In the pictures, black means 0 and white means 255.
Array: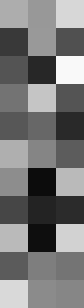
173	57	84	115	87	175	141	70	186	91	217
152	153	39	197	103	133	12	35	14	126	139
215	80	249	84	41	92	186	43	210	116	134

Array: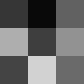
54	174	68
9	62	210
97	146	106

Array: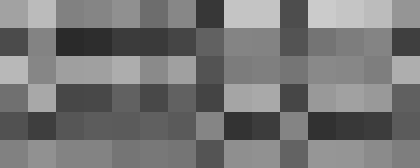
162	75	184	112	81	129
187	131	134	168	62	145
129	42	159	71	86	131
133	45	160	72	92	131
144	59	173	97	91	117
109	58	138	72	96	120
135	69	160	97	90	117
55	97	83	68	133	84
196	132	124	165	51	143
196	131	127	169	60	145
77	83	117	70	132	99
203	116	137	153	49	150
197	125	135	161	56	149
188	132	126	153	60	139
149	63	174	96	91	126

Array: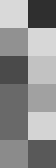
217	145	74	105	105	139
47	215	194	161	212	89

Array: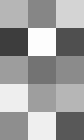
182	61	157	238	142
134	253	115	158	239
212	79	139	182	88

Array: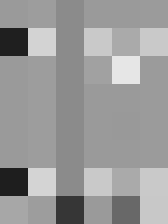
154	31	154	154	154	154	30	167
157	211	157	157	157	157	212	157
139	139	139	139	139	139	139	54
154	201	161	154	154	154	201	154
154	170	230	154	153	154	170	104
155	201	155	155	155	155	201	200

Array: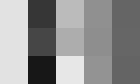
226	226	226
54	70	23
187	173	231
144	142	147
101	102	100
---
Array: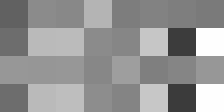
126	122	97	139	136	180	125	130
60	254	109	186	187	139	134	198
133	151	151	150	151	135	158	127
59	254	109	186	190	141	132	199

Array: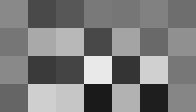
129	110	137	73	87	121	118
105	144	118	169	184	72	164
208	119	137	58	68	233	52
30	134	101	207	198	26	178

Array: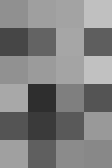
163	192	144	159
166	94	70	99
164	193	145	155
127	84	168	46
89	153	84	58
139	136	160	95

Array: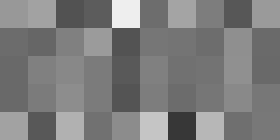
87	154	152	162	82	92	238	109	164	125
143	106	108	102	128	155	83	118	116	109
144	105	105	128	136	123	89	128	113	115
137	119	105	123	141	123	84	125	108	118
111	120	162	88	177	113	140	197	55	183

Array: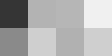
182	240	53	179
177	207	138	207

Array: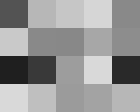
214	137	83	183	198
167	141	201	137	136
217	41	31	57	157
163	183	217	191	155
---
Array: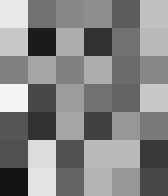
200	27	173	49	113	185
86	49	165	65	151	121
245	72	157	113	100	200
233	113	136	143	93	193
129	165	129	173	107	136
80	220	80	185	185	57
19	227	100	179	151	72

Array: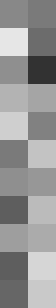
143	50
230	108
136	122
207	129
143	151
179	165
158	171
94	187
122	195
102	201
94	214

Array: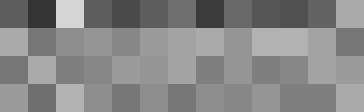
93	52	213	93	74	93	111	59	105	86	80	99	170
155	111	178	142	119	142	119	142	135	149	127	127	170
170	119	142	149	135	155	163	170	149	178	178	163	119
119	170	127	135	155	149	163	127	149	127	135	163	155

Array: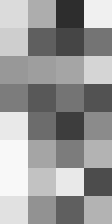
124	88	116	82
206	95	69	116
233	108	61	139
225	146	95	179
152	158	165	213
248	165	124	179
219	173	45	240
248	194	233	76

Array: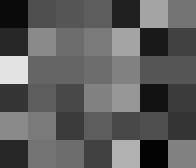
10	79	86	93	31	164	116
53	93	72	130	151	18	59
227	101	101	109	130	86	86
39	116	109	65	177	3	130
138	122	59	93	72	79	53
39	138	109	122	164	25	65

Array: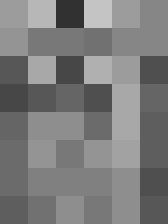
71	87	101	79	168	101
94	113	142	120	142	87
148	120	120	113	134	134
107	128	128	128	142	79
101	142	142	107	168	94
107	148	120	148	162	94
87	168	71	176	156	79
156	183	49	196	156	134
